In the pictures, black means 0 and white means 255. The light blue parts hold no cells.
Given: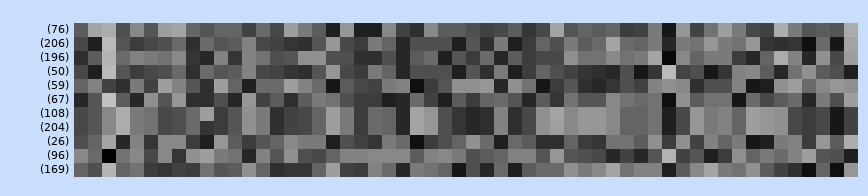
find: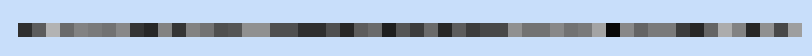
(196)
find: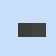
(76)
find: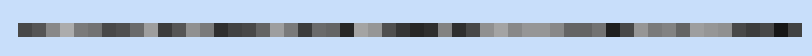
(108)
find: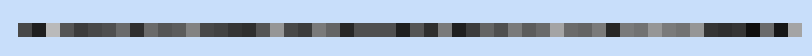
(206)
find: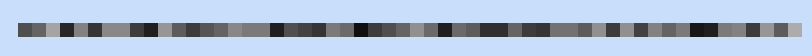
(26)
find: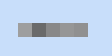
(59)

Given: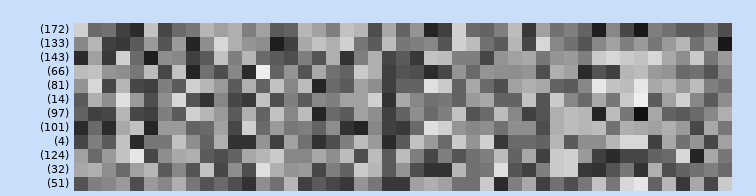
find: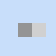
(4)
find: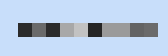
(101)

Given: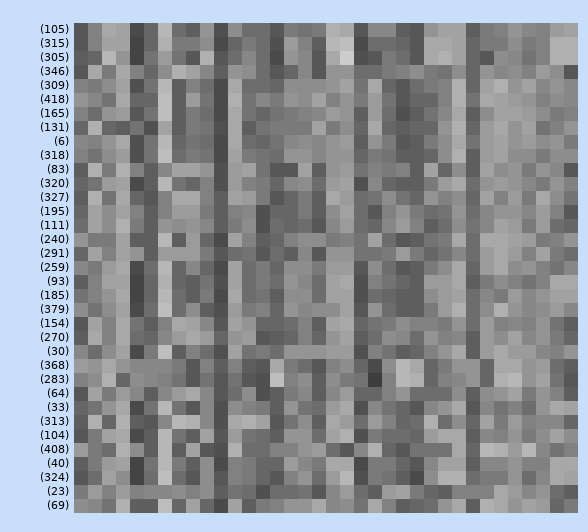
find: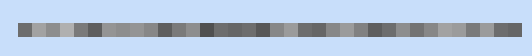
(111)
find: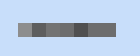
(23)
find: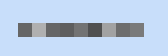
(93)

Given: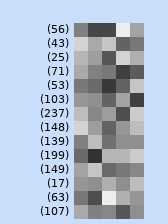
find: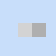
(25)
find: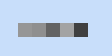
(103)
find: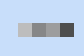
(237)

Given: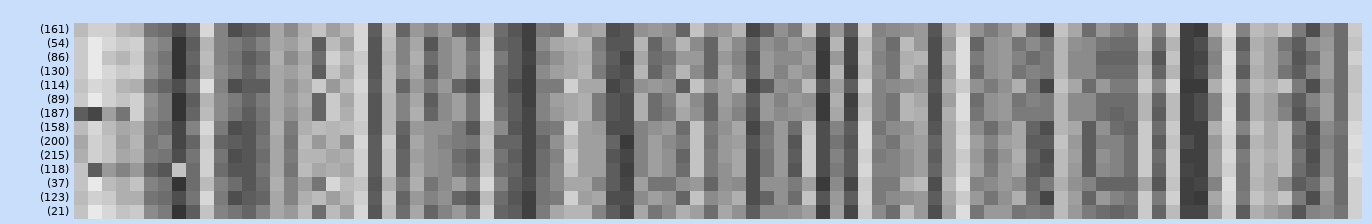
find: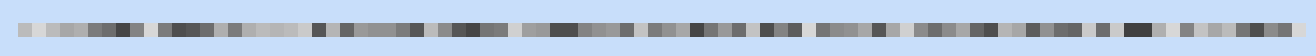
(158)
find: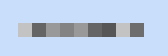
(161)
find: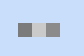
(114)
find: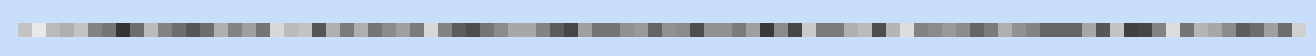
(37)
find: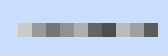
(215)
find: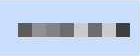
(215)
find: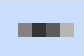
(54)

